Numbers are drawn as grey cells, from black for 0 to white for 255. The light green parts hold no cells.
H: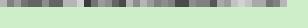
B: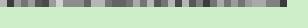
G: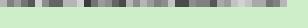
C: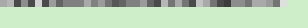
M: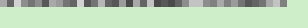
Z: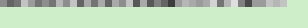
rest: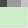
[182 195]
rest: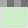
[155 169 169 128 128  60]
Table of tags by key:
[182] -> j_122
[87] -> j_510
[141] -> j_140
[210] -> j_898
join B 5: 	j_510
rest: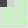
[ 74 155 100 128 128 128 169 128 155 116  87 100 128 128 155 100  74 182
 116 169 116  74 195 169 116  74  60 141 141 116 169 169 155 116 223]
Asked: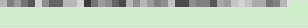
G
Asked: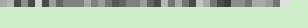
C

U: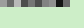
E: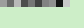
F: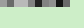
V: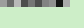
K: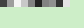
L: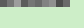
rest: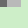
[130  35 130 144  21 106]
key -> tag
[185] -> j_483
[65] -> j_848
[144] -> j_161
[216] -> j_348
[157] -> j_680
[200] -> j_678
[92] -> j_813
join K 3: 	j_678
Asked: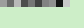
E
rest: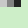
[130 144  51 228]
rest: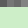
[144  77 106]
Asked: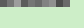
L

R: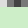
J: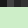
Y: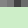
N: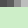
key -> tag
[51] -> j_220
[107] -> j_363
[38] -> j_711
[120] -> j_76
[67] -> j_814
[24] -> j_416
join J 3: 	j_220
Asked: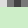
R
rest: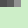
[189]
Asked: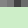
Y
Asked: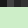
J

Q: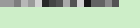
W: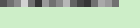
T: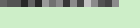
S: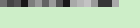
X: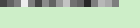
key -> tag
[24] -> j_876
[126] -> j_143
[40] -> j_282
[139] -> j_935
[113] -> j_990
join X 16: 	j_143
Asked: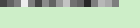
X
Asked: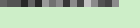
T
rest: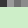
[183  99  69  54 113 169 154 113]

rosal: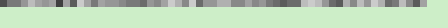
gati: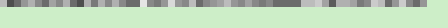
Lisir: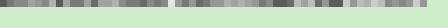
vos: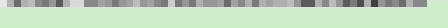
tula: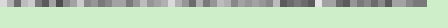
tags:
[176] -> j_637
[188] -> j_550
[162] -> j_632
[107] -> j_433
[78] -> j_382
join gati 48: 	j_637
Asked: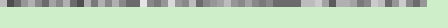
gati
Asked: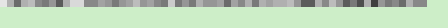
vos
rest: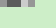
[188 176 203 188 136 150 136 150 203 150]
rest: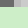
[188 150 107  91 176 136 188 150 203 176 107 121 188 136  91 162]

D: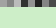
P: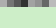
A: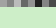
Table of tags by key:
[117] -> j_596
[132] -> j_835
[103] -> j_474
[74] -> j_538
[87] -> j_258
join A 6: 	j_835
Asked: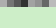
P

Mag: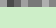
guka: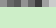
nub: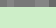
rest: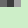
[204]
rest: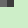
[160 204]
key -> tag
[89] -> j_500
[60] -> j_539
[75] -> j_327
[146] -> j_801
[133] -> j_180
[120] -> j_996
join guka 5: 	j_539
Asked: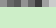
guka
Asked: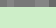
nub
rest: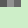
[ 60 160 204]

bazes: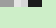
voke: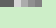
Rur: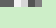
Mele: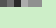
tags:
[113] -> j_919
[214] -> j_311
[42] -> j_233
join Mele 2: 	j_233
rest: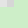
[28 28]
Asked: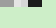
bazes
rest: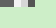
[129]

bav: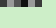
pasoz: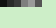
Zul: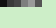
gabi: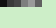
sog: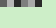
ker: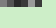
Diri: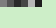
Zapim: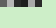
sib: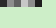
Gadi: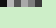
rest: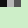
[169 126  58]
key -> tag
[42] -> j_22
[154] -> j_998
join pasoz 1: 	j_22
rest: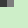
[154  84]
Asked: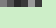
ker
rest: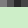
[183  30]

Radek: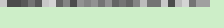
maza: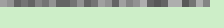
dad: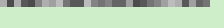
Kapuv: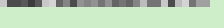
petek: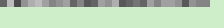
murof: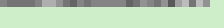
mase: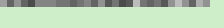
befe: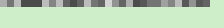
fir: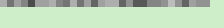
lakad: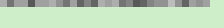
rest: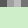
[188 146]
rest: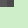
[132 174 160 188 116  88  88 188 132 116 132 100 100 160  75  88 116 132
 160 188 174  88 160 100 116]
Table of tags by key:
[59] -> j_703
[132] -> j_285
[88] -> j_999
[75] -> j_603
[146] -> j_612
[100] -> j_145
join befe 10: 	j_603
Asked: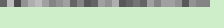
petek
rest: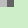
[ 75 100 188 116 100 212 146 100 174  75  88 116 116 160 132 188  88 146
  88 100]
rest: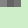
[146 132 116 146  88 160 188 116 188 146]

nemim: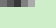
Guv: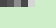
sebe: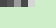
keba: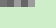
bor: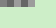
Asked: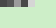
sebe
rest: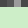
[213]
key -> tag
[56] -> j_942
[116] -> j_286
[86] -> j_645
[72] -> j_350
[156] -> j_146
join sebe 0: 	j_350
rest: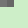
[156 102 156]
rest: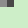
[213]

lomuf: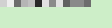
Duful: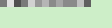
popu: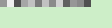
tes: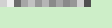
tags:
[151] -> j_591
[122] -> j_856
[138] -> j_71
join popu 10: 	j_591
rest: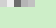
[ 41 225 138 225  96 138 138 109]
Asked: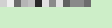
lomuf
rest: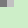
[138 209  96 151 138  80]

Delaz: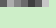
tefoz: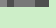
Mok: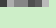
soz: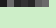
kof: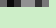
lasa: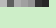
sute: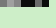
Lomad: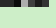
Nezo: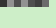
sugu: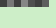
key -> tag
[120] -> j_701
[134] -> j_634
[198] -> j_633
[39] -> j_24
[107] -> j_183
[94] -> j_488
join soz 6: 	j_183
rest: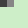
[79 63 94]
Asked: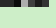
Lomad

